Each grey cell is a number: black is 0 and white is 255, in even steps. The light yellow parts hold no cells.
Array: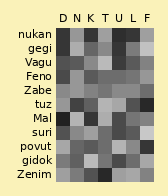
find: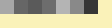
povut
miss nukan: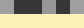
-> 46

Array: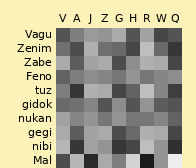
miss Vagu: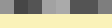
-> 154
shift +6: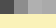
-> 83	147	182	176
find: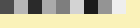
Mal
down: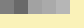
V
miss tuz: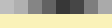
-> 62

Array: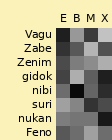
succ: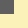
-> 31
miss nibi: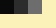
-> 101

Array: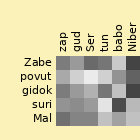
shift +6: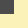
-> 82
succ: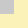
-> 68
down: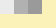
Ser
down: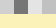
tun
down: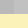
Niber
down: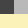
Niber

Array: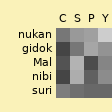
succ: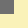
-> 104
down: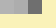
S
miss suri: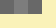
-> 111
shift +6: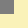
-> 131
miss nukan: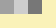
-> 153

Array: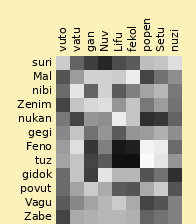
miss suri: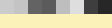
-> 76
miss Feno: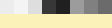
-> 24
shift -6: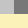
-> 190	114
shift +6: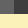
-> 105	68
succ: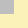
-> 196
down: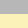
Nuv

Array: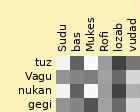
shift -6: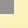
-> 141
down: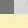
vudad
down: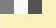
Mukes

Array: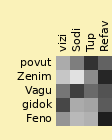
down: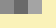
Tup
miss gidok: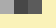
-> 164
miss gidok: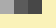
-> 164

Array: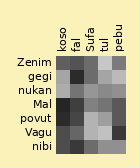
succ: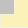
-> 57
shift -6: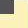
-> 77
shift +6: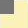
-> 122

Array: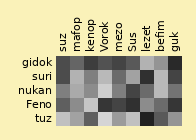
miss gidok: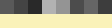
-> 82
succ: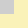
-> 127
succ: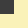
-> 82

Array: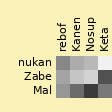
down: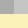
Kanen
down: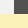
Keta
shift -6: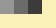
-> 144	101	53
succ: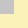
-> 211
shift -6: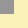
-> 144

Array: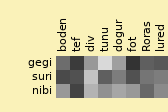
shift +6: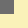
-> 115
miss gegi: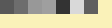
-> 59
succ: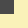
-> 81
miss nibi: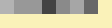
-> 145

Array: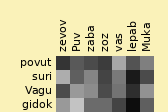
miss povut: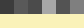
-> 52
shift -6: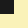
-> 20
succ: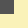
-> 127
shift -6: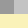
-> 147	189
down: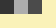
zevov
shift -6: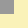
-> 147

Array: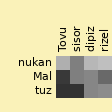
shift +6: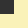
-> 56
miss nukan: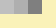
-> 183
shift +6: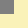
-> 133
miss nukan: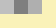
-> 183
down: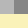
dipiz
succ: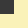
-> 127

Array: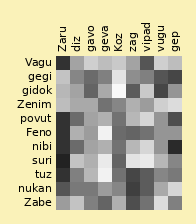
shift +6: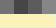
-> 120	76	98	140
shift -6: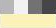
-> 177	236	108	64
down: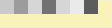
vipad
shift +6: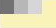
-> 120	189	220
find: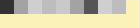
Vagu
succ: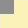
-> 128

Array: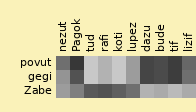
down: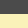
bude
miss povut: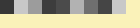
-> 103

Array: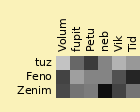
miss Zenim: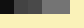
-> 124
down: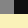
neb
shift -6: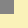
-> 126
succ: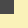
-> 116

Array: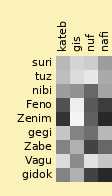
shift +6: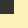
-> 58
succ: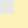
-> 170
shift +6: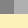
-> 137	182
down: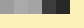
nafi
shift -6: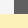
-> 239	90
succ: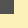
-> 238

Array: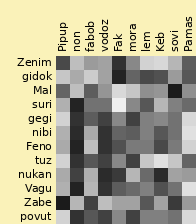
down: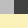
vodoz
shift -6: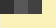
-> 44	81	59

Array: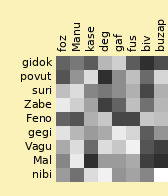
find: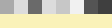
Vagu
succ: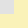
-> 183

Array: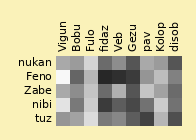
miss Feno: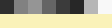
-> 189
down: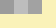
Kolop
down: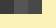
Gezu
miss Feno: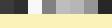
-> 101

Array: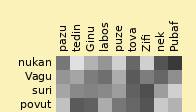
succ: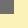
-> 172
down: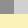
Pubaf

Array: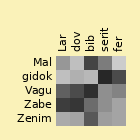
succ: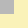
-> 39
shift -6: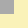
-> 164
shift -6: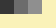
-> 48	102	137
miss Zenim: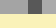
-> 157
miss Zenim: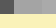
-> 157
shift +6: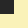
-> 45
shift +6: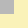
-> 190

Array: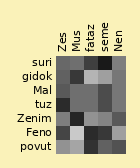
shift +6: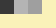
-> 62	186	165
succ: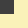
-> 25
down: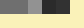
fataz

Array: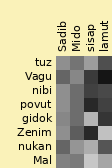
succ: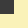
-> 21
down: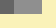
Sadib
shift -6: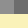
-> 137	103
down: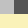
lamut

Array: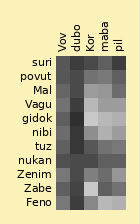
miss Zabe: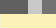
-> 68
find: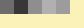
nibi
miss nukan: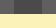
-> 80
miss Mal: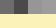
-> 102
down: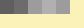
pil

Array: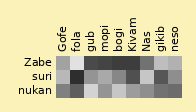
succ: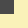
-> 68
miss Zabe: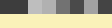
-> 225
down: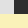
fola

